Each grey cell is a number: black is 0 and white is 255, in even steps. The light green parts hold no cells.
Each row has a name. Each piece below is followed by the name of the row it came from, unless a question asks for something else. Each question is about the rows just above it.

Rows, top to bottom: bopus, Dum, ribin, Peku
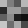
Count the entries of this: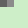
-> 2
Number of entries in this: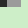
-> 3

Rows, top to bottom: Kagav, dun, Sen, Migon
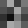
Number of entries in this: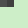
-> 2
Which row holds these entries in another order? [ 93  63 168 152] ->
Migon
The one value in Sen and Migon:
[63]
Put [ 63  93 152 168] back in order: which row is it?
Migon
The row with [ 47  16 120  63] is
Sen
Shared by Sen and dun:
[63]

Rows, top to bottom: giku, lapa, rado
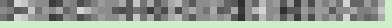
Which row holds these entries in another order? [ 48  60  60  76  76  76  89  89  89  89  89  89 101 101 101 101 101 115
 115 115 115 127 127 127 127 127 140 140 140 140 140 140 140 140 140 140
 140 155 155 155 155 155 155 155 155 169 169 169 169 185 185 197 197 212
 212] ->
giku
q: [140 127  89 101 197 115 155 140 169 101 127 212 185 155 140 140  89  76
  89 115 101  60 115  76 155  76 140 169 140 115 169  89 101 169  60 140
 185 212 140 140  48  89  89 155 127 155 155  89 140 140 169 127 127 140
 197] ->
lapa
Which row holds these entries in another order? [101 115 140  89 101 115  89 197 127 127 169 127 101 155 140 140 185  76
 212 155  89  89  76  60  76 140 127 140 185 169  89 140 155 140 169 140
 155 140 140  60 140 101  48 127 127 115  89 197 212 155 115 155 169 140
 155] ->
rado
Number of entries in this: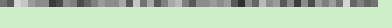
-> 54
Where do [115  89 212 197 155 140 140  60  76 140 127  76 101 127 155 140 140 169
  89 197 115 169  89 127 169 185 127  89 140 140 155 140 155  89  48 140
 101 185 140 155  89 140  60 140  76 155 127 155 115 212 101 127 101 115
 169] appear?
rado

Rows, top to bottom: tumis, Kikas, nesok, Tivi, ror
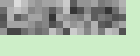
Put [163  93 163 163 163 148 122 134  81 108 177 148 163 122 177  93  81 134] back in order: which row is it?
Tivi
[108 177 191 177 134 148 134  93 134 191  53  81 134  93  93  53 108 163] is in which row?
Kikas
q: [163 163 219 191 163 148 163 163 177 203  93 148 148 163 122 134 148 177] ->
tumis

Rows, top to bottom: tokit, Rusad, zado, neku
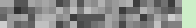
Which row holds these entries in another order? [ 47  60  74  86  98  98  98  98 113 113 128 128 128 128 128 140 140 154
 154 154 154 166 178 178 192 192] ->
Rusad
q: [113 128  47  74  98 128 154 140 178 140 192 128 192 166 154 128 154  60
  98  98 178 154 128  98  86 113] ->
Rusad
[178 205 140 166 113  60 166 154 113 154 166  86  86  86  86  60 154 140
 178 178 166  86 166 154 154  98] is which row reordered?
zado
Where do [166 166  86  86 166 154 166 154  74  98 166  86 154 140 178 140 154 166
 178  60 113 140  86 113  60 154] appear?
tokit
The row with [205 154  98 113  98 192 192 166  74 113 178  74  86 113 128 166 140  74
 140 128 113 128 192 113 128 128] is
neku

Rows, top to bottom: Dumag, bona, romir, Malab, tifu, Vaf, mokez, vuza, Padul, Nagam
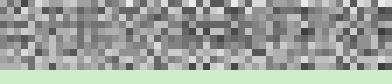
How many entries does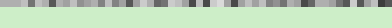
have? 56
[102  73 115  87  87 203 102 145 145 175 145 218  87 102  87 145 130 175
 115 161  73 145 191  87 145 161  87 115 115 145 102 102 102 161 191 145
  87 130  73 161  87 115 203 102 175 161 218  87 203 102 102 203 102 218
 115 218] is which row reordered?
bona
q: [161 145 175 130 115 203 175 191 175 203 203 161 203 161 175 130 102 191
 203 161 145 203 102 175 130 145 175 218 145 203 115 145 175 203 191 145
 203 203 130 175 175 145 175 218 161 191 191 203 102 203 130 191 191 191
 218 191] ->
Padul

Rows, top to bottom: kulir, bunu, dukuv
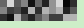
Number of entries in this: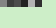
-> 6
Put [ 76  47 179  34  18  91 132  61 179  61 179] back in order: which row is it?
dukuv
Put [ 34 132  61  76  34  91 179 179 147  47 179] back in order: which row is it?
bunu
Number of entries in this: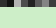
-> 8
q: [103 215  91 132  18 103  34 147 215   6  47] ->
kulir
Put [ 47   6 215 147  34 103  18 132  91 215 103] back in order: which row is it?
kulir
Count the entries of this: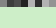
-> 8

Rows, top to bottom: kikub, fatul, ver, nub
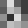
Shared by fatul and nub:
[191]
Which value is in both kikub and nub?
[107]
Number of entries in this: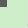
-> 1
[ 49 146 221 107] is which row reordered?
ver
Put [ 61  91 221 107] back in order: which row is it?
kikub
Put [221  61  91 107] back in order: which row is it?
kikub
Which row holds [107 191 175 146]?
nub

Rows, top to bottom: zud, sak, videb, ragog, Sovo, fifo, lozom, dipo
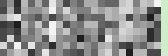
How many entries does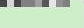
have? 10
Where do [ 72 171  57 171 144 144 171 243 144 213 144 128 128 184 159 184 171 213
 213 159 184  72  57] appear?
sak
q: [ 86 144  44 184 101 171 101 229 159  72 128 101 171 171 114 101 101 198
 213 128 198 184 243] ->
zud
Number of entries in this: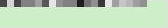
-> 21
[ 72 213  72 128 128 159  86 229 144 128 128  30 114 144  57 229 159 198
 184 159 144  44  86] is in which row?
fifo
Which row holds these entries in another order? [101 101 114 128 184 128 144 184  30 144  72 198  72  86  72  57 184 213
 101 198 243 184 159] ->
ragog
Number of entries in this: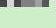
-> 7

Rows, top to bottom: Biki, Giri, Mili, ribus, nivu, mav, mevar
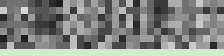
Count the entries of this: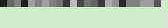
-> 23
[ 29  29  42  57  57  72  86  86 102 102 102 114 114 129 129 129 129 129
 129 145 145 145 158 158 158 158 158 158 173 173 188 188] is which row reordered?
mav
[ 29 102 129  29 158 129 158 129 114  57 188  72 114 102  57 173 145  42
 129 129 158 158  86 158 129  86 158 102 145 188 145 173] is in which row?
mav
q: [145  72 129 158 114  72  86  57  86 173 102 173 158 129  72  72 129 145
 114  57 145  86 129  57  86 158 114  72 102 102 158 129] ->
nivu
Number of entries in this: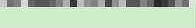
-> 27
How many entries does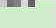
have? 5
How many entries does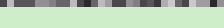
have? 32

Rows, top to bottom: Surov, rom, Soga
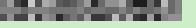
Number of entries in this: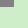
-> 2
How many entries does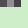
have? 3
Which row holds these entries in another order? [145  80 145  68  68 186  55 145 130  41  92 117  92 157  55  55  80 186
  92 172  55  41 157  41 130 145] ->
Soga
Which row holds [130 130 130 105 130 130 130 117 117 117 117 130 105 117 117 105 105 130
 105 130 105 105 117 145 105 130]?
rom

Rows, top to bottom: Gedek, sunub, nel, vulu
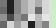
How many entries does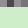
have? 4
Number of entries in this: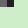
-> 2
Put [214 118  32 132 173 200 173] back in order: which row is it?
Gedek
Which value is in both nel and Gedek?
[118]
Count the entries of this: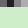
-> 4
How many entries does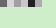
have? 6

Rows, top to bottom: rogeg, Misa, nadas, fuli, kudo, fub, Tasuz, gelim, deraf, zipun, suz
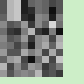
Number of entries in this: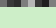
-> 8
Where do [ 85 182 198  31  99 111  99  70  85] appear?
rogeg
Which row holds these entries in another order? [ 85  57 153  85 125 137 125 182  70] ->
suz
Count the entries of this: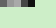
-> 5
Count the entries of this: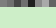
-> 8
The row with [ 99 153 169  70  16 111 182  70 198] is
deraf

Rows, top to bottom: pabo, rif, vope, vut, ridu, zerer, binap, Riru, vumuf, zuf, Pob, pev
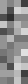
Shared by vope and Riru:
[132]
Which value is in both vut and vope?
[132]
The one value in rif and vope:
[78]
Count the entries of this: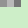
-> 3
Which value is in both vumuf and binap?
[147]
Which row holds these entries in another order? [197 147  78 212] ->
zuf

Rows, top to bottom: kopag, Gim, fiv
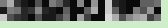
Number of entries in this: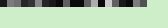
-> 21
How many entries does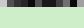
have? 12
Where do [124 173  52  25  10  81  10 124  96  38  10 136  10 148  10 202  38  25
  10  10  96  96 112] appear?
kopag
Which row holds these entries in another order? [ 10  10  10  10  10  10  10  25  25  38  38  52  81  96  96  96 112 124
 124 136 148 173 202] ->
kopag

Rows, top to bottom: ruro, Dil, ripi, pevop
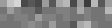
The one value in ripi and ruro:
[156]
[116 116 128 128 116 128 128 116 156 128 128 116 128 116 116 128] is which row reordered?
ripi
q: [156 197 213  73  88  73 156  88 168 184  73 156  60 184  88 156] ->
ruro
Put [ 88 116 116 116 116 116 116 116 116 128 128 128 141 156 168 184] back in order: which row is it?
pevop
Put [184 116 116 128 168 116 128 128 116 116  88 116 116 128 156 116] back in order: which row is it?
Dil
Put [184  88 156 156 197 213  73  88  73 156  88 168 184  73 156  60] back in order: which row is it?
ruro

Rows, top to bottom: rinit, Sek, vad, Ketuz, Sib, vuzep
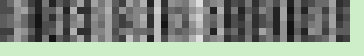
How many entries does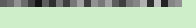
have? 26
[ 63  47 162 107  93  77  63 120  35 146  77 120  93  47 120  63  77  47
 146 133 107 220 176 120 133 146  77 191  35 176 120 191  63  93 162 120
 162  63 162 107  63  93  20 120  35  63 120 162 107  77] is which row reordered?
vuzep
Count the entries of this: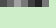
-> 7

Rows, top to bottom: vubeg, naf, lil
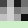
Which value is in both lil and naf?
[208]
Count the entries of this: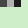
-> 3
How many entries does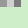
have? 3

